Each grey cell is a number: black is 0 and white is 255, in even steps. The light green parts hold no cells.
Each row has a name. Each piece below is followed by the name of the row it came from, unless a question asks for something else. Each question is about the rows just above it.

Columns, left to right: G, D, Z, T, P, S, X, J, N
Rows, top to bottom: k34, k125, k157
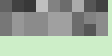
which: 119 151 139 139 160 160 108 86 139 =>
k157

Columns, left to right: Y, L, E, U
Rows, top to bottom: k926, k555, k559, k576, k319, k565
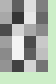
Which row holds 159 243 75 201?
k576
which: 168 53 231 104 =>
k555
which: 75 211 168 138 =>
k559
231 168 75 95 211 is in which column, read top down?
E

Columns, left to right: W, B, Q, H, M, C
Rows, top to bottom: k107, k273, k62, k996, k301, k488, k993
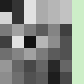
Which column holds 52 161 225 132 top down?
B
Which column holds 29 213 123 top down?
W
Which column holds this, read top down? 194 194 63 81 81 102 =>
C
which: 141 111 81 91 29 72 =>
k993

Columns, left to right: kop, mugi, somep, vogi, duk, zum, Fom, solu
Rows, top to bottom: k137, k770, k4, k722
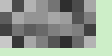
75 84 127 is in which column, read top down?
Fom
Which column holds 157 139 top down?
zum
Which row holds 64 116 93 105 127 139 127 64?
k4
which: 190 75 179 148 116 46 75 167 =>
k137
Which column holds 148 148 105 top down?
vogi
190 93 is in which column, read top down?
kop

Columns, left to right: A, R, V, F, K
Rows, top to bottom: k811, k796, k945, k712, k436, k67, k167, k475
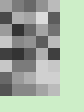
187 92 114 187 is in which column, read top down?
K
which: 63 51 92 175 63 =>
k436

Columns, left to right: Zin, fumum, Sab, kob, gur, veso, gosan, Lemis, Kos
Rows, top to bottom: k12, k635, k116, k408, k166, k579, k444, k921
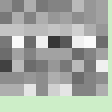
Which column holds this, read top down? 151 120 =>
Zin
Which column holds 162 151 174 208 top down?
gur
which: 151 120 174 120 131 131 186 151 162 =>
k12
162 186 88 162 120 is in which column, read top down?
veso
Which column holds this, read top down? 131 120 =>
Lemis

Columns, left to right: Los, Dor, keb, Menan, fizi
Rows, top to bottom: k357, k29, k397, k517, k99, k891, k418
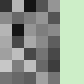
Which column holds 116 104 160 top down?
Menan
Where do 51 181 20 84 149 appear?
k357
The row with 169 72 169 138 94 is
k517
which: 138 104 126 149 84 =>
k29

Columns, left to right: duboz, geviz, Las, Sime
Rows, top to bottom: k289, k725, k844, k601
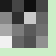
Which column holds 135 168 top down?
duboz
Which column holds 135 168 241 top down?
duboz
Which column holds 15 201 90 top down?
Las

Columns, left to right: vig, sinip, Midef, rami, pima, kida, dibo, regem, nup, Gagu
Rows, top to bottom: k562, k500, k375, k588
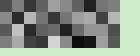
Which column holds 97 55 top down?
rami
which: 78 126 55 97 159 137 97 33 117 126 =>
k562
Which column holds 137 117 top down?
kida
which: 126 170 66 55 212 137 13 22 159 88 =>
k588
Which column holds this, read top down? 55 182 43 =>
Midef

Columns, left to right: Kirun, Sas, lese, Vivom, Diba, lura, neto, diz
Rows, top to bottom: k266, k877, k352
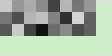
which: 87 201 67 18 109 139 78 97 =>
k352
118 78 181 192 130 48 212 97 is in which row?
k877
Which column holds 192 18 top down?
Vivom

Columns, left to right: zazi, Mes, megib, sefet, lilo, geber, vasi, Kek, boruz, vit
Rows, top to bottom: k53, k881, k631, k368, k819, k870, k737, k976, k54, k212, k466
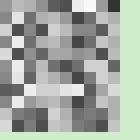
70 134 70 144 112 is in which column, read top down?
vasi
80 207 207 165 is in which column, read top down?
boruz
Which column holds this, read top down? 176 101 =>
sefet
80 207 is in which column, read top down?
boruz

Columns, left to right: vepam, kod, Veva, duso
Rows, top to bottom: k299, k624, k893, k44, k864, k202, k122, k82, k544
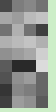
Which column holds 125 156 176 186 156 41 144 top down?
kod
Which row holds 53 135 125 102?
k82
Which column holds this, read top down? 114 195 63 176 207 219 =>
duso

